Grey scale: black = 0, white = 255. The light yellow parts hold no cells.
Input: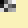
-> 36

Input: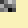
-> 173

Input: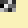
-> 1

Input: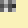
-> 76

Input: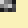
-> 125

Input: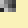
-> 174

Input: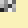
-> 176

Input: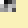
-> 188

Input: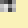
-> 199
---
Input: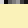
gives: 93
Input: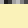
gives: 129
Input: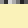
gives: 117
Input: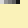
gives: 123
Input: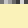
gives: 118
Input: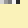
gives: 154
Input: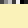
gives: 70
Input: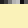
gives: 89
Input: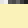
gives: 87
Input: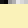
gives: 175
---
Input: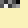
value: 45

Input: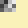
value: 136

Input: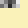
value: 124

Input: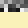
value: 212

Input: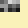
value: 156

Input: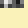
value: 235

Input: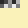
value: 70

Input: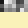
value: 185

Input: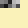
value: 118

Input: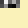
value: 244
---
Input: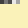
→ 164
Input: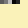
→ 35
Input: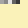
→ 57
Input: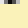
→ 188
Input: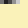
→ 204
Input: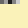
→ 204
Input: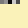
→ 76
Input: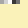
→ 112
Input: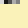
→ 129
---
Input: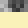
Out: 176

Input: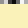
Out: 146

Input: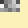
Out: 62

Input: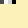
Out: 76

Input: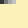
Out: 53

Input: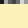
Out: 27

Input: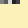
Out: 129
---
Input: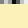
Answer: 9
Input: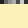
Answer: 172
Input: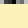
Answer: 6
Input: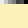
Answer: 123
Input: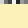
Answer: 240
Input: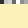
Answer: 104
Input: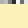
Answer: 45
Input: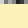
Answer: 131
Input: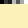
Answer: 185
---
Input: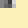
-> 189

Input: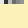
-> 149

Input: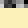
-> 117

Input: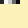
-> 11

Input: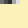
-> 221

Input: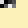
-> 125

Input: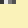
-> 82
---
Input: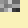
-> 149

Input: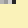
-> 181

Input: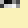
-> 177

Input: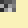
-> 55

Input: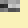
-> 143

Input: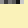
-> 145

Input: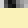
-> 212
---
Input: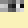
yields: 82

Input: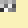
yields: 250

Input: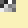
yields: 190

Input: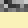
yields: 94

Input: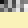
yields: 228

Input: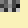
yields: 181

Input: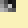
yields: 157
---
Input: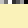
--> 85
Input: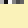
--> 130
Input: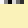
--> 218
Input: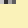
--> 50
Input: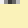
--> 57
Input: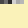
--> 209
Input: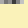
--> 59
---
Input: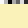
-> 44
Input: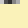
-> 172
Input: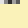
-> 90
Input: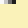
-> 30
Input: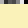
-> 6
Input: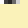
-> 209
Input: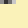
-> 200
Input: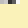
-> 249
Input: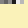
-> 184
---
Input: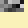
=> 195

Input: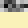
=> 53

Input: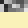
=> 171

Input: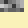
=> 113

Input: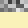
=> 64

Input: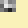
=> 125

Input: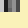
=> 116

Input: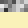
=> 132

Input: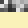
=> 101
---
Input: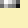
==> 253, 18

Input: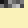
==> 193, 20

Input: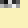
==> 241, 15

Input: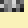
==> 215, 19

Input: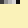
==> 214, 16

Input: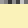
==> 196, 52

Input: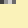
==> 208, 64

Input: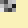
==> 230, 28
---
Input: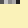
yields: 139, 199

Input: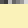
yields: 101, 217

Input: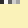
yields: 97, 247

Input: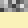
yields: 61, 224

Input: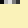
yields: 226, 226

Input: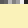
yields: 128, 239

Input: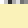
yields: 170, 254

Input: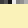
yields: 235, 235

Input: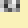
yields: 200, 241

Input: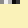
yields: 181, 241
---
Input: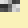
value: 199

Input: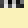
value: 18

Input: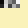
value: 96

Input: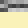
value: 63

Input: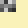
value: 127

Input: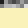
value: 157

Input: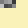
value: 164

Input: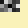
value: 78
